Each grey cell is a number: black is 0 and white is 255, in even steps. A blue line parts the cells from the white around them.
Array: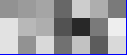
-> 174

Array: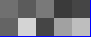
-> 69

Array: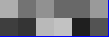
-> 185

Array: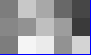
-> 191

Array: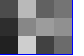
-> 156

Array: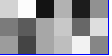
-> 167

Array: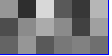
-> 171

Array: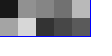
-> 51

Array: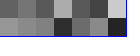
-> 129

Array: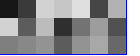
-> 188
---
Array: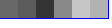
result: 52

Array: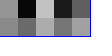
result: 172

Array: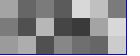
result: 80

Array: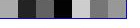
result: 98

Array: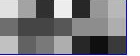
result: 121

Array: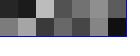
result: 58
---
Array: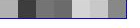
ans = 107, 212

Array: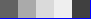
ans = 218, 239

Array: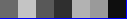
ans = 47, 196

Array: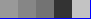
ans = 115, 195

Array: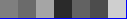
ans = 42, 207

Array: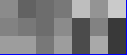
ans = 139, 202
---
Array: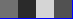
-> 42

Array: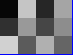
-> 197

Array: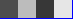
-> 188

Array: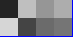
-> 191

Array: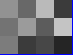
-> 104

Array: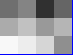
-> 132

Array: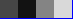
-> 18

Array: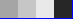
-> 198

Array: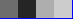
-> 37

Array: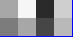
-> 246
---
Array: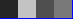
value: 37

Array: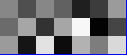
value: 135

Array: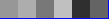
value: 151

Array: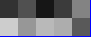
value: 50

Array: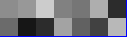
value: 141

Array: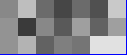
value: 136

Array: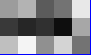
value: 156

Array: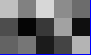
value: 192
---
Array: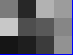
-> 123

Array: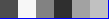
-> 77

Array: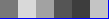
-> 120

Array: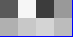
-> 89

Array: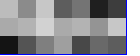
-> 188

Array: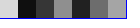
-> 217

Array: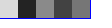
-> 218

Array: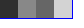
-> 47
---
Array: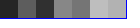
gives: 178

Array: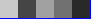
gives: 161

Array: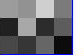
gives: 168

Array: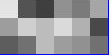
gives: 218

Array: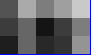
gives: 170

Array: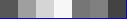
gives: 213

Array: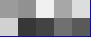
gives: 221

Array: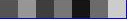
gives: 150

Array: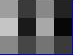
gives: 168
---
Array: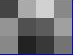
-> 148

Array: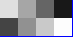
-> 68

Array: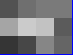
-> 165

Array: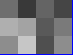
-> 175

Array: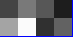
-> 164

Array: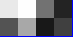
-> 83

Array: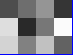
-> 222

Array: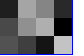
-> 73
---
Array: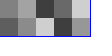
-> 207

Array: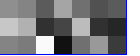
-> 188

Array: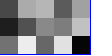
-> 137

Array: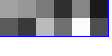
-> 112

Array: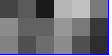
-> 151

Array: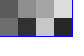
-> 49
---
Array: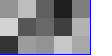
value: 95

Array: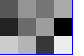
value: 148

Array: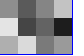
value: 90

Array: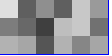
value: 95

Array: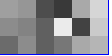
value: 57

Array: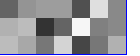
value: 80

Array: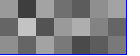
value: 92

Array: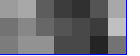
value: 48
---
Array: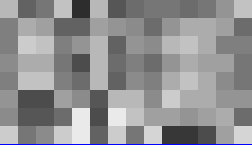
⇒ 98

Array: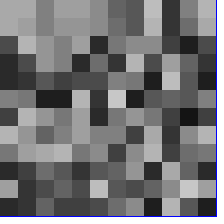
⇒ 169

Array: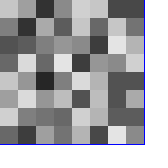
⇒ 159

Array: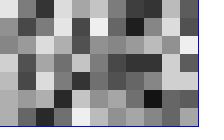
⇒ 124

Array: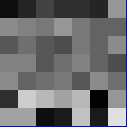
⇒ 37
